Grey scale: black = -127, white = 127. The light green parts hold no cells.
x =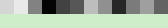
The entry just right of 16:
-88
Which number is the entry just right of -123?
-61
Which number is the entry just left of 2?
105

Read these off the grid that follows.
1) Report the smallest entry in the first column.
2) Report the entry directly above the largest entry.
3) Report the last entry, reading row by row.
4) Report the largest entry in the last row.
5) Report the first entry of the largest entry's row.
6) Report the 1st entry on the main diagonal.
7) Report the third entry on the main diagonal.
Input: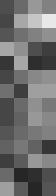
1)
-73
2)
1
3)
-42
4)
31
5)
-57
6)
-49
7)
1

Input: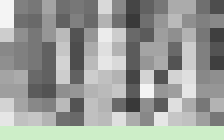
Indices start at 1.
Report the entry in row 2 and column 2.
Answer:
-16
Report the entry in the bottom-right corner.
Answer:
-8
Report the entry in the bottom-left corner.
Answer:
102
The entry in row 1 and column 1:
116
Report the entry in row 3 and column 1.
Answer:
77
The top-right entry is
-50
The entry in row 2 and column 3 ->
-22
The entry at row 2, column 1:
116
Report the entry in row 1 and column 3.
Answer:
-8
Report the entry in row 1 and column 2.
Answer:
0
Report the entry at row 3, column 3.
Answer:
-8

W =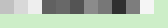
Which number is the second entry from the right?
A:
-2
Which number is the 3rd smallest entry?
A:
-30
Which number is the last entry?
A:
117

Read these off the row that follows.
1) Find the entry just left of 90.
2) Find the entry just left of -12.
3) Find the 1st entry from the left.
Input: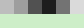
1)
-12
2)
-98
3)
61

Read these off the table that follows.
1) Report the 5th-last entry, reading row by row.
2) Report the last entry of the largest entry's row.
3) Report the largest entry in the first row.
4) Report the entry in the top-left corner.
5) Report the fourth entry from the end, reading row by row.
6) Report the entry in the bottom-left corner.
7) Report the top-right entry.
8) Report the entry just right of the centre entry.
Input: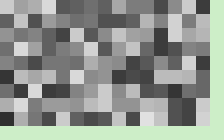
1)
97
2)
82
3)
89
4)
75
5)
67
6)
-80
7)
-67
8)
11

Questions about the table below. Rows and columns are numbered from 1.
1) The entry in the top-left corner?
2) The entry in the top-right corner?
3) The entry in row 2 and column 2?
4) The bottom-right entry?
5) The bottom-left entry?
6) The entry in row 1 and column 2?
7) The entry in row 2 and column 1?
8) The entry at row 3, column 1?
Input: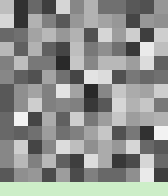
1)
62
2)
23
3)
-78
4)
-65
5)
-39
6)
-78
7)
86
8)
-23

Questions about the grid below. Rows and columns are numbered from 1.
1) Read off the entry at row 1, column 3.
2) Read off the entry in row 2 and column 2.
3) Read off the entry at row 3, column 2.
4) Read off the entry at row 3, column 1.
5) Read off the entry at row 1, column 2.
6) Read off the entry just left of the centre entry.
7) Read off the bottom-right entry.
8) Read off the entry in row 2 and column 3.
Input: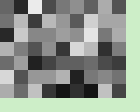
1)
107
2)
57
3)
73
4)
-87
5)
-87
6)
15
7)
-59
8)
-67
